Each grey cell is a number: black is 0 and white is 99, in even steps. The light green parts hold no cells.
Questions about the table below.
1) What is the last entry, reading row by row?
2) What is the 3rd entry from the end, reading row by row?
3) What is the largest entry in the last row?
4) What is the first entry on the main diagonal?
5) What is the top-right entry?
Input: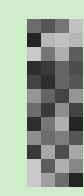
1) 14
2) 62
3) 78
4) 42
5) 75

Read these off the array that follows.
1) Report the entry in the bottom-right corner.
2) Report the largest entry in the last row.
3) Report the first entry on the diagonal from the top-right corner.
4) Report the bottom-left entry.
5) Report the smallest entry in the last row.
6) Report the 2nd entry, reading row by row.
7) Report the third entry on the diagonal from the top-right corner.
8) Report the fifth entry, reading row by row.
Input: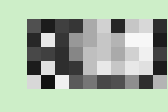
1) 70
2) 93
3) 18
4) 84
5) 7
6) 11
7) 81
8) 66

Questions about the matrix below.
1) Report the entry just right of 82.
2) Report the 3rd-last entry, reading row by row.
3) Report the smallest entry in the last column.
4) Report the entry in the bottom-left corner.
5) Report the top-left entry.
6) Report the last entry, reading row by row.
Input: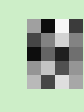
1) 51
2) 27
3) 23
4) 72
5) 62
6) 65

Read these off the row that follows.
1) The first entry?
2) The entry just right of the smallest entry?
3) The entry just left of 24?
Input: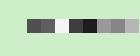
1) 31
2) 59
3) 95

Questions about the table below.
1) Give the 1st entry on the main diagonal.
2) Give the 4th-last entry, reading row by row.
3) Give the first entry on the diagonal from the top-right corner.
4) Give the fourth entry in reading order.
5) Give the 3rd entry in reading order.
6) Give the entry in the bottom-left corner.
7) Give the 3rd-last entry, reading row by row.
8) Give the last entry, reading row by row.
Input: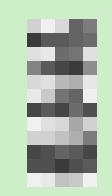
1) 81
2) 90
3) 48
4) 39
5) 84
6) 93
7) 75
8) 93

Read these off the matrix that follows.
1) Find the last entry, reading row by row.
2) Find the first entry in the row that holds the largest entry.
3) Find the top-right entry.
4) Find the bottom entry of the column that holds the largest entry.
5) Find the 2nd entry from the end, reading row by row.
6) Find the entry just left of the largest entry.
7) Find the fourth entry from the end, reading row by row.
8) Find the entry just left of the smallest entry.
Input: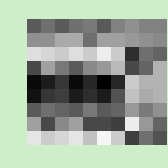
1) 32
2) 89
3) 50
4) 95
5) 43
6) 75
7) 79
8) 15

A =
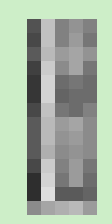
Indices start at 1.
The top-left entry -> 32
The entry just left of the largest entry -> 18
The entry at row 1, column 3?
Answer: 50
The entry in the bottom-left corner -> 54
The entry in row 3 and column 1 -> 35
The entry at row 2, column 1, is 28
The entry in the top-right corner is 50
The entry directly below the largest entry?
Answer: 64
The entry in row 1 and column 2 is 75
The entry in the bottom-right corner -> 60
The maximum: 86
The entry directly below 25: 21

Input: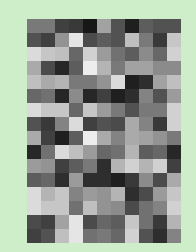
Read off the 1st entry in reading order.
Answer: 47
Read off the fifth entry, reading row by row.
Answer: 9
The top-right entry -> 32
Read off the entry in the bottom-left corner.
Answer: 25
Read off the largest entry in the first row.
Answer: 63
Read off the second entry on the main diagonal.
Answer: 25
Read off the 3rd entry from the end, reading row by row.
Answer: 32
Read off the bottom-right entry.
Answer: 51
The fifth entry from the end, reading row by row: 40
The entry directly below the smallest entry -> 29
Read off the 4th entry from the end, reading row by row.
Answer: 81
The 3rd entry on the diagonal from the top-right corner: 54
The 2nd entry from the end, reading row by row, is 18
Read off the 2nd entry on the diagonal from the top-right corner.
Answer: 22
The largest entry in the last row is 89

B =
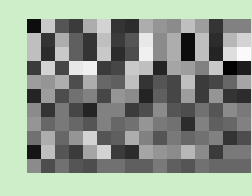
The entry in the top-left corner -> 5
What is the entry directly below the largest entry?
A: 11
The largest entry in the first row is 82
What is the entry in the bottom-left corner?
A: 54
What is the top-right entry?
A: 50
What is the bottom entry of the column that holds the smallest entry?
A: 40
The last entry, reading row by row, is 40
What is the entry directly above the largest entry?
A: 82
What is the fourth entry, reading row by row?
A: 23
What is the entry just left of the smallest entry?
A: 78
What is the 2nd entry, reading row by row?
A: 78
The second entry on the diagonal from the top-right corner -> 71
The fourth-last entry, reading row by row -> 44
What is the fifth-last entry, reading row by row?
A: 33
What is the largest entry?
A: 97
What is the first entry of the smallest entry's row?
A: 23
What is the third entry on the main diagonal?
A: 78

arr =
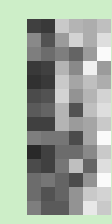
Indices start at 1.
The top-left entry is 25
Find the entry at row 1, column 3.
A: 78
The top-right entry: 74
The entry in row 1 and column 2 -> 22
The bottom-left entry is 49
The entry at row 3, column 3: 49
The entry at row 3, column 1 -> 49
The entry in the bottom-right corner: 78
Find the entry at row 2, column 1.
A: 53
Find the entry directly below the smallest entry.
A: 29

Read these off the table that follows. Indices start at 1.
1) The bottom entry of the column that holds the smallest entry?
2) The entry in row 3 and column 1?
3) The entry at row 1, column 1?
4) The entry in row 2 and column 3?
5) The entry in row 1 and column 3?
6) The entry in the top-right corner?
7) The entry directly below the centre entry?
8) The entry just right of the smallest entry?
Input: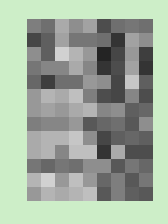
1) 34
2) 55
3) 49
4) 63
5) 66
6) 43
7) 34
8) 27

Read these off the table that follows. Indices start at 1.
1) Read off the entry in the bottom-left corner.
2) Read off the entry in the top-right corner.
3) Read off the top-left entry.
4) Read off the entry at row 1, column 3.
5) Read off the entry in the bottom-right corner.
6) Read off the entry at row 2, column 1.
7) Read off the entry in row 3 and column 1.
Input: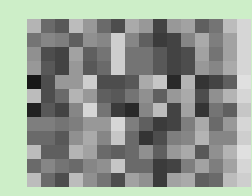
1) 73
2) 83
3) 70
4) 34
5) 80
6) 45
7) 56
